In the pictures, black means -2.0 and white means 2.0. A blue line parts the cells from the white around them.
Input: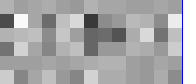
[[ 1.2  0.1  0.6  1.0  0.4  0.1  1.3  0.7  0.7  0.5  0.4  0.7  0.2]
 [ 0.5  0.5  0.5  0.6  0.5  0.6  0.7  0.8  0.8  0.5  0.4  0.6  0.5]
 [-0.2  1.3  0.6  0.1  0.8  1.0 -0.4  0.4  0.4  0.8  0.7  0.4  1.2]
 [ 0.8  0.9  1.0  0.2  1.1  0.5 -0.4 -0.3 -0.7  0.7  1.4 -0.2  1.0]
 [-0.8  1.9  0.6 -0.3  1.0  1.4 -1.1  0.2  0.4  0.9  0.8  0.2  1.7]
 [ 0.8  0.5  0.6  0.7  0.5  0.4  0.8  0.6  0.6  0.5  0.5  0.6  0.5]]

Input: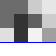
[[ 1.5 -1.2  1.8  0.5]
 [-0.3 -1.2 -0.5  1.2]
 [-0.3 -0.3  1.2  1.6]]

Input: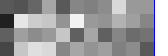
[[-0.9  1.1  1.5  1.4  0.1  0.6  0.3  0.5  0.0  0.2 -0.6]
 [-0.5  0.5  0.2  0.4  1.1 -0.5  0.6 -0.5  0.1 -0.3 -0.2]
 [-1.5  1.6  1.2  1.1  0.3  1.8  0.4  0.3  0.8  0.5  0.1]
 [-0.6 -0.7 -0.4  0.6 -0.6  0.1  0.0  0.2  1.4  0.4  0.4]]

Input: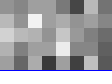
[[ 0.5 -0.4  0.7 -1.1  0.5 -1.0  1.0 -0.6]
 [ 0.8  0.0  0.5  0.5  1.7  0.1  0.1 -0.5]
 [ 1.3  0.9  0.8  0.3  1.1  0.4  0.0 -0.3]
 [ 0.9  0.3  1.8  0.5  0.7  0.3  0.5  0.1]
 [ 0.3  0.1  0.5  0.5 -0.1 -0.9  0.9 -0.2]]

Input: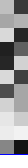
[[ 0.1 -1.7]
 [ 1.7  1.8]
 [ 1.6  1.2]
 [ 1.3  0.6]
 [-0.8  0.6]
 [ 1.4 -1.0]
 [-1.4  1.3]
 [-1.5 -0.5]
 [ 1.4 -1.4]
 [ 0.6  0.8]
 [ 1.0 -1.1]]

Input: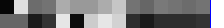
[[-0.4 -0.4 -1.6 -1.2  1.6 -1.8  1.2  1.6  1.3 -1.3 -1.6 -1.3 -1.3 -1.3
  -1.2]
 [-1.9  1.5 -0.3 -0.2  0.7  0.4  0.4  0.7  1.1 -0.2 -0.4 -0.1 -0.2 -0.3
  -0.2]]
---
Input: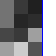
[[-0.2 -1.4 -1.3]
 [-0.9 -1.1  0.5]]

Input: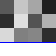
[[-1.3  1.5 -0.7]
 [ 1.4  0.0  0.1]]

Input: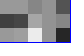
[[-1.0 -0.9  0.6]
 [ 0.4  0.5  1.7]]

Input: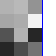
[[ 0.6  0.7  1.8]
 [-0.7  0.8 -1.4]]

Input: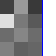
[[ 1.5 -0.1 -0.6]
 [-0.3  0.1 -0.3]]

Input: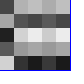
[[ 0.6 -0.7 -0.9]
 [-1.5  1.3  1.7]]

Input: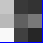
[[ 0.9 -0.5 -0.1]
 [ 1.9 -1.0 -1.4]]
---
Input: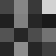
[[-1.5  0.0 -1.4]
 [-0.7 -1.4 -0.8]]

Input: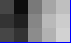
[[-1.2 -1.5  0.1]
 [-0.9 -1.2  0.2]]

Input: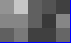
[[ 0.1  0.1 -0.5]
 [-0.5 -0.1 -1.0]]

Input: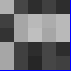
[[-1.0  0.6  0.9]
 [-1.2  0.6  1.0]]

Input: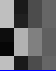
[[ 1.0 -1.5 -0.8]
 [-1.8  0.8  0.0]]

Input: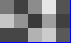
[[ 1.1  0.3 -1.1]
 [-0.9 -0.9  0.8]]

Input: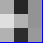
[[ 1.5  0.8  0.3]
 [ 0.8 -1.3  0.4]]

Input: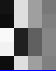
[[-1.8  1.5  0.5]
 [ 1.9 -1.5 -0.5]]
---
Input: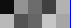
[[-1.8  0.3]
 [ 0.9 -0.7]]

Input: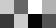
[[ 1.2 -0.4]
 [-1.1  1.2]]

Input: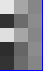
[[ 1.6  0.6]
 [-1.2 -0.3]]

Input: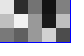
[[ 1.6 -1.3]
 [ 1.0  1.8]]

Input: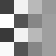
[[-1.0  1.8]
 [ 2.0 -0.7]]

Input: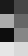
[[-1.6 -0.9]
 [ 0.7 -0.4]]

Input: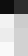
[[-1.8 -1.3]
 [ 1.8  1.2]]

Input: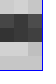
[[ 1.2  1.3]
 [-0.9 -1.1]]
